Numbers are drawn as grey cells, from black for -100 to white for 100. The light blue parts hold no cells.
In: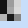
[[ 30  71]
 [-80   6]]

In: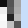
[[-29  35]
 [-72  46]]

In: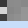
[[ 6  9]
 [10 13]]

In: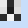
[[-78  73]
 [ 90 -63]]

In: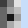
[[ 24  49]
 [-81  25]]

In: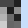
[[-77  12]
 [-16 -73]]

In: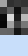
[[-24 -88]
 [ 70 -78]]
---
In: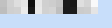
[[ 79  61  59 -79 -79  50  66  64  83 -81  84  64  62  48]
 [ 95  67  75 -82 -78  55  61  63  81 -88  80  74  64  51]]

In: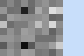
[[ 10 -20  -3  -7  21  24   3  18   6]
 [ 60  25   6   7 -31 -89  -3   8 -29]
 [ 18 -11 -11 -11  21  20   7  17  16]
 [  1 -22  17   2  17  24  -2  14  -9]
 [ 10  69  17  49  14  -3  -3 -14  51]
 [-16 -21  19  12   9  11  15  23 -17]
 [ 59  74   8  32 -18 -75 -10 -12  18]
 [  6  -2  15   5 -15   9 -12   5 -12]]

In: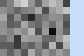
[[  4  22  -2  19  -5  35 -33   7 -22   7]
 [ 38 -43  43 -32   4 -24 -10 -54 -28 -28]
 [ 50  22 -20 -16  17  19  26 -58   8 -13]
 [-23  14 -90  21 -39  43  10  24   2  16]
 [-38  19 -13  11 -19  -7  31 -21 -26  12]
 [-22  10  13  -5 -16 -70 -35  11 -31  31]
 [ 53  35  21 -40  32   5  -1 -21  -1  13]
 [-49  34  48  26 -22  16  63  46   2 -20]]

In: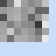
[[ 81  10  25  34  35 -10  34]
 [ 29 -11  18  26   8  58  29]
 [ 79 -57   7  10  24   1  24]
 [ 54  17 -20  20  40  31 -37]
 [-17 -21  27  18  35  29  20]
 [ 51  20   9  24  73   2 -41]]

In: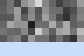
[[ 21 -60 -40 -12 -39 -12 -12  19 -40   0 -10 -30]
 [ 44  -8  33  26 -24  13  61 -44   7 -21 -19  -9]
 [-15 -25  33 -13  33 -16 -14 -77  16  13  30 -19]
 [  3 -27 -61 -42  -6  25 -29  10 -27  19 -31 -31]
 [ -3 -38 -54 -15 -13  13 -35   5 -45  25  -9 -23]
 [ 22 -22 -29 -48 -21   6  70  31  15 -44 -10 -29]]

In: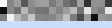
[[ 11  19 -88  21 -42  -3  50  21   6   3   6  54  21  47  90   0]
 [ 81  -1   9  79 -10  47  23   4  21 -10  -8   4  44 -12   8 -90]
 [-54  13  14 -60  26 -25 -12  15  -4  25  23  11 -31  22   4  98]]
